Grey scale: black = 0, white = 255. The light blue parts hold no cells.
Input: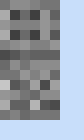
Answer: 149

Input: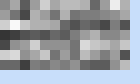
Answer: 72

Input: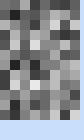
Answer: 138

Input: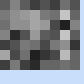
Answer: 62

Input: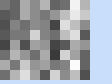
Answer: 111
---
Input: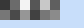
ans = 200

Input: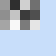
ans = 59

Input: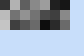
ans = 63

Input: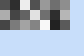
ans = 46

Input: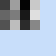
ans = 24

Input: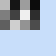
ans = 239

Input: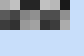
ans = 78
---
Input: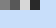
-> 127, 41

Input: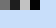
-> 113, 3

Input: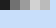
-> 30, 187

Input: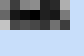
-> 132, 61

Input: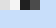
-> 224, 75

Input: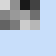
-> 215, 183

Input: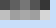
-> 74, 214

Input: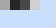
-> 167, 208
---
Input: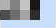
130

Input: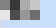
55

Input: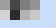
71

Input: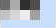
172

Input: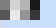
210

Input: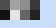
162

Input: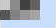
140
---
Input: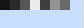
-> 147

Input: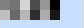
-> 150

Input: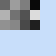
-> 126

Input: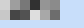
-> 149

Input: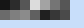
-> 117

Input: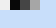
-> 69

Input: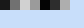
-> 45

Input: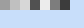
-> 125

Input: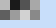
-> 83
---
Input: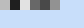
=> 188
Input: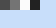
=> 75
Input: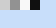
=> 206
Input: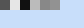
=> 84
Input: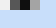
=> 240
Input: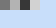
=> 118
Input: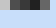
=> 197
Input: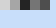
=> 211
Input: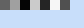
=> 98
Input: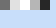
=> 111
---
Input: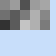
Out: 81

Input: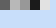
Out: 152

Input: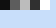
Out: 188

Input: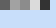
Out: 140

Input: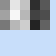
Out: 195

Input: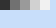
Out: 154

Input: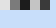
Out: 28
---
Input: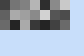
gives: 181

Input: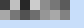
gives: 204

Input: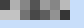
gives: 84

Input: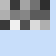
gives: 114

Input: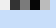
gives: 6

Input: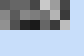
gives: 70

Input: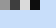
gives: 13

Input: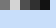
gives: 48
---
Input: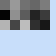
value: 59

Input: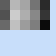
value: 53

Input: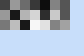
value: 85

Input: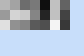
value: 67

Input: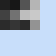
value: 201

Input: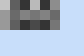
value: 106

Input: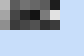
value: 226

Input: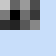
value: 55

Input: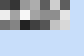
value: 228

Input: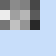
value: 90
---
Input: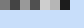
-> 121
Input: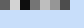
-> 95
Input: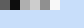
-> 93
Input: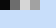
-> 8
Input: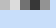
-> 189
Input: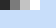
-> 41
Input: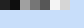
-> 33
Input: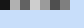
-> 21
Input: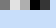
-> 120
